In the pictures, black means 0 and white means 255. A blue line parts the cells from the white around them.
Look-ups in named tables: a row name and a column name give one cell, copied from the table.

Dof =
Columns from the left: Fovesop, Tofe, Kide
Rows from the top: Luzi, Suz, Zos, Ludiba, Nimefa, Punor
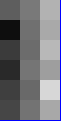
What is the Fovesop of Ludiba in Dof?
41
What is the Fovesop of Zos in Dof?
59
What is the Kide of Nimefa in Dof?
215
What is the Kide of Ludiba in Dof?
158
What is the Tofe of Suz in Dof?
112
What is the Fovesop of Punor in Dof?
70
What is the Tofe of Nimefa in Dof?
105
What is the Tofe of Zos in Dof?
108
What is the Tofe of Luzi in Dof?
121
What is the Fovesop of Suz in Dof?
14
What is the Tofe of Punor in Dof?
115
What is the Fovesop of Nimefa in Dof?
63
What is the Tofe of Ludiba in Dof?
117
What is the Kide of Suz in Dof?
169
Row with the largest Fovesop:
Luzi

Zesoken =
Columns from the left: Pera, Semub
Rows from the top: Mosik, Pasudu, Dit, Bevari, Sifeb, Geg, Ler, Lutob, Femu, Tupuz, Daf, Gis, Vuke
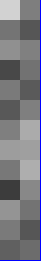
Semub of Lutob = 159
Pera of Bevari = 72
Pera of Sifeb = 122
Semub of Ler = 171
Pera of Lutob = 157
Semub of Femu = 174
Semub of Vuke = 108
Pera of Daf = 148
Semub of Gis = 86
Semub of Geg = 127
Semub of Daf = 115
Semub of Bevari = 114
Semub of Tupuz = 136
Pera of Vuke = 96
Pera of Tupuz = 60
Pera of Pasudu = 116
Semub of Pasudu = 86

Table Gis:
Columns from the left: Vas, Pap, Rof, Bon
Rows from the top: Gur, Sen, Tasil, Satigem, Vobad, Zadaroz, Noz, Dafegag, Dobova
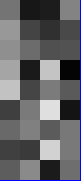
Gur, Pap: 23
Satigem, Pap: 26
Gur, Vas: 116
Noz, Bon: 120
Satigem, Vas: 165
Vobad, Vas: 194
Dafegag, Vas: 64
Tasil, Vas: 143
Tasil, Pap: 108
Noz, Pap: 128
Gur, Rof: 28
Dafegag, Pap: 58
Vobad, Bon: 90
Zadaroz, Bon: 20
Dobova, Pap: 138
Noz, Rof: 91
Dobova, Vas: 93
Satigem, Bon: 4
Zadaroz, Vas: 63

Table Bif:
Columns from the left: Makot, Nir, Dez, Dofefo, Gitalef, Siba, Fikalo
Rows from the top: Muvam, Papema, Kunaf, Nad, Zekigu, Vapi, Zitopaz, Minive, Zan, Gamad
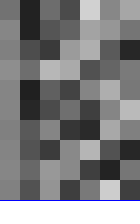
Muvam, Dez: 109
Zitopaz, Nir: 89
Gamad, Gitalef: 121
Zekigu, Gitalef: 133
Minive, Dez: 59
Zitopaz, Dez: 133
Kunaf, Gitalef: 175
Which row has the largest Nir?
Nad

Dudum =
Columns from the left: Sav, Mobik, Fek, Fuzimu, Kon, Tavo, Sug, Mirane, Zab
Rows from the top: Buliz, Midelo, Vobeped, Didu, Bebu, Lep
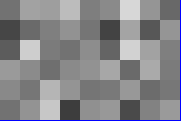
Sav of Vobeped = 92
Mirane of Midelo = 87
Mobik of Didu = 139
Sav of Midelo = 70
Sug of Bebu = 152
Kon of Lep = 144
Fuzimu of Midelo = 146
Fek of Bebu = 181
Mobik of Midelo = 106
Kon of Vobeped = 141
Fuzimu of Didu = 138
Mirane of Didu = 170
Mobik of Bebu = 118
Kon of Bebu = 117
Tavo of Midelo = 67

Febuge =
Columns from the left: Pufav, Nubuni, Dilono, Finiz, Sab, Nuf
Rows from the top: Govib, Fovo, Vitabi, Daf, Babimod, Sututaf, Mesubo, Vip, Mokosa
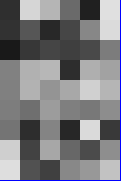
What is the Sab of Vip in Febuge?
75
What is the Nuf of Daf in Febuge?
162
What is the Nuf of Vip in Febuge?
142
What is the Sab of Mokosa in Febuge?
152
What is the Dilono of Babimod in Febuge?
148
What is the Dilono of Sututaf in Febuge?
156
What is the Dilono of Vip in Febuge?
167
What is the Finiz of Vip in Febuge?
103
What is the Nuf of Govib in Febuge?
224
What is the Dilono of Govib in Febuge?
181
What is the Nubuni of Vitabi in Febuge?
55
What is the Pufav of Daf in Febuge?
129
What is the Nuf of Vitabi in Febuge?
124
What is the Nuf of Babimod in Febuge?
181
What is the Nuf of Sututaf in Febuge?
141
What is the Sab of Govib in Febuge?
32
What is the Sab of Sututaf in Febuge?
120
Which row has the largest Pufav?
Mokosa

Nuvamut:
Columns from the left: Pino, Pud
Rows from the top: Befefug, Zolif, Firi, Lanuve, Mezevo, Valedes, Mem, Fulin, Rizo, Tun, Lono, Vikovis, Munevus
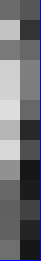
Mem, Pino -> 181
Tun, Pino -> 103
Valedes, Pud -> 103
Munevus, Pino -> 111
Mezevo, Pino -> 209
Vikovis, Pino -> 97
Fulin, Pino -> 215
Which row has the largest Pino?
Valedes

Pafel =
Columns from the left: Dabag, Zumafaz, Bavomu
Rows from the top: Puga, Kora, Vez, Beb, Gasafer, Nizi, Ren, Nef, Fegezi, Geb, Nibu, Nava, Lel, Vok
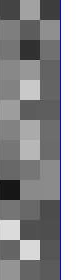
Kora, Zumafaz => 93
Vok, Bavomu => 90
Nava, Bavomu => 78
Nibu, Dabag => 117
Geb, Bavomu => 139
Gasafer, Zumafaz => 201
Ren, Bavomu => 109
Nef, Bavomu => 107
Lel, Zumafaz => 217
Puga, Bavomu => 62
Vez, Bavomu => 112
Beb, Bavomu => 98
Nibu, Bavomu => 76
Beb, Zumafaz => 151
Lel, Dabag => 101
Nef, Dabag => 118
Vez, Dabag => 117
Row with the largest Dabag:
Nava

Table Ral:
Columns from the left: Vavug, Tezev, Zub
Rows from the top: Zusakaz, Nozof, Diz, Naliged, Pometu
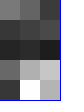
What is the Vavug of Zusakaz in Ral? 121
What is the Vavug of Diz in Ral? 37
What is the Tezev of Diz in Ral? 43
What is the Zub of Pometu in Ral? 180
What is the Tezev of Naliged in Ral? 176
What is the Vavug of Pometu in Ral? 55
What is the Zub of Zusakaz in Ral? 59
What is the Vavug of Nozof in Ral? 55
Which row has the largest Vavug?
Zusakaz

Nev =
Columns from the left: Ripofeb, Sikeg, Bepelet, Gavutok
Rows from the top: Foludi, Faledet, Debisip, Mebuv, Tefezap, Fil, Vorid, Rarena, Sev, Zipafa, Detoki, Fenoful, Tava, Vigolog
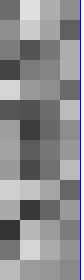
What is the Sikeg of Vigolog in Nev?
156
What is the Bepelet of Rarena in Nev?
119
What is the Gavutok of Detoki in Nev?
154
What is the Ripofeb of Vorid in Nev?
157
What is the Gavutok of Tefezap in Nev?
106
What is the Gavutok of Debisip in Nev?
172
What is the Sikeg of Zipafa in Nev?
196
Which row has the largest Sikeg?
Foludi

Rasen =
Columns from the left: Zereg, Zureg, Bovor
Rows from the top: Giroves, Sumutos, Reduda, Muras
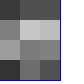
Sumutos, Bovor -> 188
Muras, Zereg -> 51
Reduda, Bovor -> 128
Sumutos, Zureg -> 198
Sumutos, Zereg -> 126
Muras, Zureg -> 109
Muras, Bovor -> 81
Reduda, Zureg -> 123
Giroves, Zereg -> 58
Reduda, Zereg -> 157
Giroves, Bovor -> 80
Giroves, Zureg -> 80

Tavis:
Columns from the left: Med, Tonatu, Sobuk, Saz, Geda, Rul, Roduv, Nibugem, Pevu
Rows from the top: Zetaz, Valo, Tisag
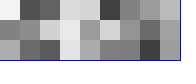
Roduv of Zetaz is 130
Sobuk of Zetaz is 98
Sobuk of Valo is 210
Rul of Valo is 213
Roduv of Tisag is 125
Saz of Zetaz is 219
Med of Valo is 130
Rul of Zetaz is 64
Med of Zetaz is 243
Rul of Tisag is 127
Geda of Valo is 155
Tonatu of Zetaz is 81

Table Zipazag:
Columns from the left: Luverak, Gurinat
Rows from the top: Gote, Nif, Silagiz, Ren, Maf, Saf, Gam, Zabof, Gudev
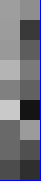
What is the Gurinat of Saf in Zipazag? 20
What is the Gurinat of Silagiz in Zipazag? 93
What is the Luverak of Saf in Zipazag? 201
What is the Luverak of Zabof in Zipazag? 104
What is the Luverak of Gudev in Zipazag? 76
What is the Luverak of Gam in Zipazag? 105
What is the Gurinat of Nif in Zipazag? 57
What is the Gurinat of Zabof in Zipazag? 80
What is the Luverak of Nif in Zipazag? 156
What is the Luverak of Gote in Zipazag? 158
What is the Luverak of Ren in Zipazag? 180
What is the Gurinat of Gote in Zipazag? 142
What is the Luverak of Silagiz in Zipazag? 153
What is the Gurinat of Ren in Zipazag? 122
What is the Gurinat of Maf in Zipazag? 97
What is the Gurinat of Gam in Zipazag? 155
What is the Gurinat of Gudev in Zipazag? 47
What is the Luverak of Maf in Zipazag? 128

